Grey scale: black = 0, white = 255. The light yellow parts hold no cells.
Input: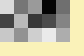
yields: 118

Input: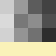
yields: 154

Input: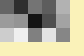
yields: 46

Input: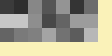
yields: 46

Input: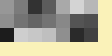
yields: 123

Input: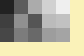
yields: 92
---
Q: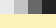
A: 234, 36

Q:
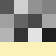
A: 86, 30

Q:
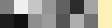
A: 127, 113

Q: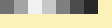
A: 112, 40

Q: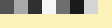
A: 83, 212

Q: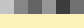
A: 197, 113

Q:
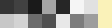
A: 52, 157
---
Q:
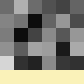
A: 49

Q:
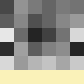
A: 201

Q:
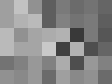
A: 107

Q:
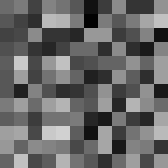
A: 152

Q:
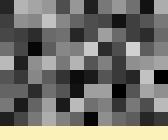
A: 57

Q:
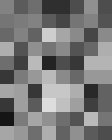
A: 77
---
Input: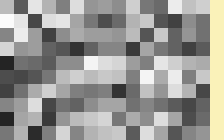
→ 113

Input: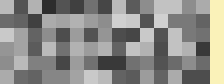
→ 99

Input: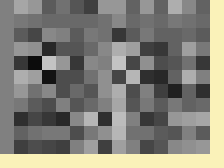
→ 105

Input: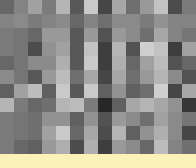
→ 131

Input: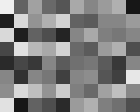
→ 155

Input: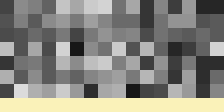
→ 90

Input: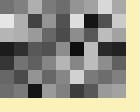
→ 202
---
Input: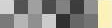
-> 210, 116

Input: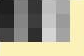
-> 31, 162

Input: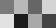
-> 122, 68

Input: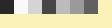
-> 40, 96

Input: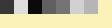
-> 55, 181

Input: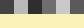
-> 67, 90

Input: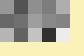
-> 151, 236

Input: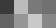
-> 58, 135

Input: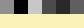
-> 143, 95

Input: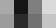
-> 169, 197
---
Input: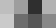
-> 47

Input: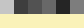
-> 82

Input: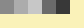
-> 199

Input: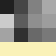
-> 129

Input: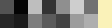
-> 190

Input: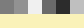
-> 240
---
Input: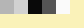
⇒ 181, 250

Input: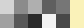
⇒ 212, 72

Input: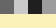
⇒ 102, 156

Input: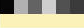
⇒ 7, 59

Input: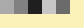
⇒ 170, 107

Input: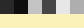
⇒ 41, 174

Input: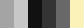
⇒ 164, 104
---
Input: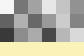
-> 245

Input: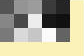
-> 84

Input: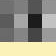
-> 112

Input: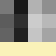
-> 121

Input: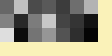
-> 103

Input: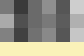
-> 121

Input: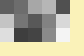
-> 95
